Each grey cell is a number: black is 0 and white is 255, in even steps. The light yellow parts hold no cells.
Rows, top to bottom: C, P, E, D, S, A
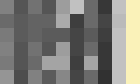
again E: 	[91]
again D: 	[85]
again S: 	[164]
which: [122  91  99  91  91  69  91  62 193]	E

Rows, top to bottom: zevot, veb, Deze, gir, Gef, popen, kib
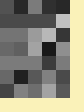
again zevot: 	[40]
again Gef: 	[123]
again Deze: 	[116]
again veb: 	[74]
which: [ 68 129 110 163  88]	kib
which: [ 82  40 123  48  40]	zevot

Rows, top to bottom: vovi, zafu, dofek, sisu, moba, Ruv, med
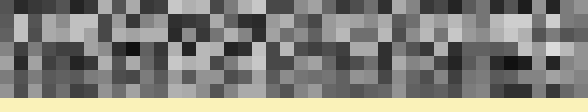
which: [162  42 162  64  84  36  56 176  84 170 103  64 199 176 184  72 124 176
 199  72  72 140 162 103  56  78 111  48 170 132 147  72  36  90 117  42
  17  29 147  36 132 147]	moba
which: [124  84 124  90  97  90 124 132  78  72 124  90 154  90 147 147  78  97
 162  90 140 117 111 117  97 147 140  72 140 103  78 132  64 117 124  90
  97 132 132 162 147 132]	Ruv
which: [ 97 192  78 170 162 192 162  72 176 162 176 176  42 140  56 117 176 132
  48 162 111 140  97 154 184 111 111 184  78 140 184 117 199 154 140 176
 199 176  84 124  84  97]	dofek
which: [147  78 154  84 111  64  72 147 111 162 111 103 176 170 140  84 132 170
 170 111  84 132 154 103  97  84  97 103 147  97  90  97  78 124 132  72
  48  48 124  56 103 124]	med

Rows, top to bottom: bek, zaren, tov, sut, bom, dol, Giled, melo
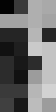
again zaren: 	[163]
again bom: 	[44]
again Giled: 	[58]
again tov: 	[37]

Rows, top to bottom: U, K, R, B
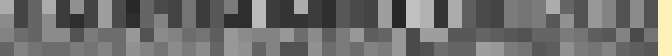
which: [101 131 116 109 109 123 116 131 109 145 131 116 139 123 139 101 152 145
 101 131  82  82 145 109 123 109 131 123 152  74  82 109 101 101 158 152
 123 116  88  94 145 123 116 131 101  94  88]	B
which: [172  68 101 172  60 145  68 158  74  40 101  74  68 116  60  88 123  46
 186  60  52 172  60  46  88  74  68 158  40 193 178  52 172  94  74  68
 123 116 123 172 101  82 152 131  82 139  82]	U
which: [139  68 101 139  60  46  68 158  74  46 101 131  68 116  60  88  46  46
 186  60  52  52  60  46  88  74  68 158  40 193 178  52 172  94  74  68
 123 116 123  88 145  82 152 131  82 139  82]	K

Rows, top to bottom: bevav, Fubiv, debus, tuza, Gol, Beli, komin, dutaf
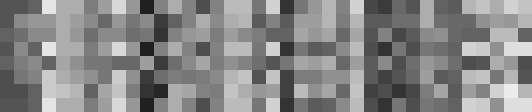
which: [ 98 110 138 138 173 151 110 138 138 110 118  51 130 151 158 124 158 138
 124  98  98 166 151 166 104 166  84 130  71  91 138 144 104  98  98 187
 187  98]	debus
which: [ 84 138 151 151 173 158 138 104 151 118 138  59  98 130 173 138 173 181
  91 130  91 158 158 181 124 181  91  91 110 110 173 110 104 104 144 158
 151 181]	Fubiv

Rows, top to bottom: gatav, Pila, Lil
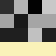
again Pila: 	[165]
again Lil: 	[31]
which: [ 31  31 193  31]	Lil

